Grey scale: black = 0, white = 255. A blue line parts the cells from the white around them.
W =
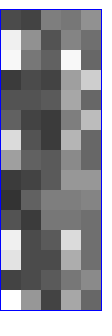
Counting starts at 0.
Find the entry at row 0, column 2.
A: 126
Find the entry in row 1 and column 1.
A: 145
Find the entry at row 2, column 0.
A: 248
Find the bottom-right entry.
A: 103
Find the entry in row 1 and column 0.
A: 240
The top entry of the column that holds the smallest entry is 75
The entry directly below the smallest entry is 83
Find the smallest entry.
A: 51
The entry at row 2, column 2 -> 97
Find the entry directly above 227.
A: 240
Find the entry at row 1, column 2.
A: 83
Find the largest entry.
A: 255
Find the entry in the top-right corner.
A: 145

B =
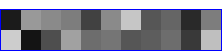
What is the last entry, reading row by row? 191
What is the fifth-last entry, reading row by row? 86
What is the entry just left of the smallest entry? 205
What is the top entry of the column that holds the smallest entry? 153
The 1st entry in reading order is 27
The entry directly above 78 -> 138
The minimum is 20

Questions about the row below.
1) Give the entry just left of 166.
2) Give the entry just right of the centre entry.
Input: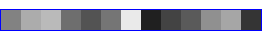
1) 144
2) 32

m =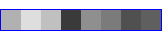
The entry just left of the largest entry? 177
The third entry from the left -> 192
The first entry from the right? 95

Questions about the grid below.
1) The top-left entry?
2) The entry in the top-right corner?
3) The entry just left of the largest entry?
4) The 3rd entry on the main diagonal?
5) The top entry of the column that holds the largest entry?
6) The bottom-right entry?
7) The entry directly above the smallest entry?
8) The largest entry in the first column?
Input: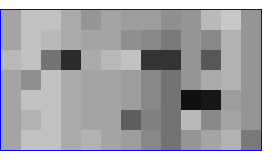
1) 164
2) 149
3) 185
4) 115
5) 200
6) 121
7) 149
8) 185

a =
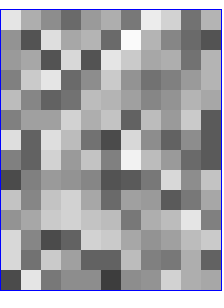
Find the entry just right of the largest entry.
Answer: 180
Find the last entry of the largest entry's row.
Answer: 83
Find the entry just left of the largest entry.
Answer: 106
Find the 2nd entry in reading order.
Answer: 174
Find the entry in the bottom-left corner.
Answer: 75
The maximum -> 250
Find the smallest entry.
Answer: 61
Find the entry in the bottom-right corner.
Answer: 167
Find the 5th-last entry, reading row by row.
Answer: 141
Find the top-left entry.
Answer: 229
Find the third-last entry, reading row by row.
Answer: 210
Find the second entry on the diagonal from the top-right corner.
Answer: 106
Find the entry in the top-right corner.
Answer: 180
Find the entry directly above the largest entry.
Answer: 120
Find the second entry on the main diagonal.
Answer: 83
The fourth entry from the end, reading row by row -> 147
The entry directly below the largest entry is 202
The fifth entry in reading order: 154
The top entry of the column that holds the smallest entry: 174
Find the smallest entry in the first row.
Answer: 106
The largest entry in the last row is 229
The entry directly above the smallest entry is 98
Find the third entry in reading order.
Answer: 141
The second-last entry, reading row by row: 174
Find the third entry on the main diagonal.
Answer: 83
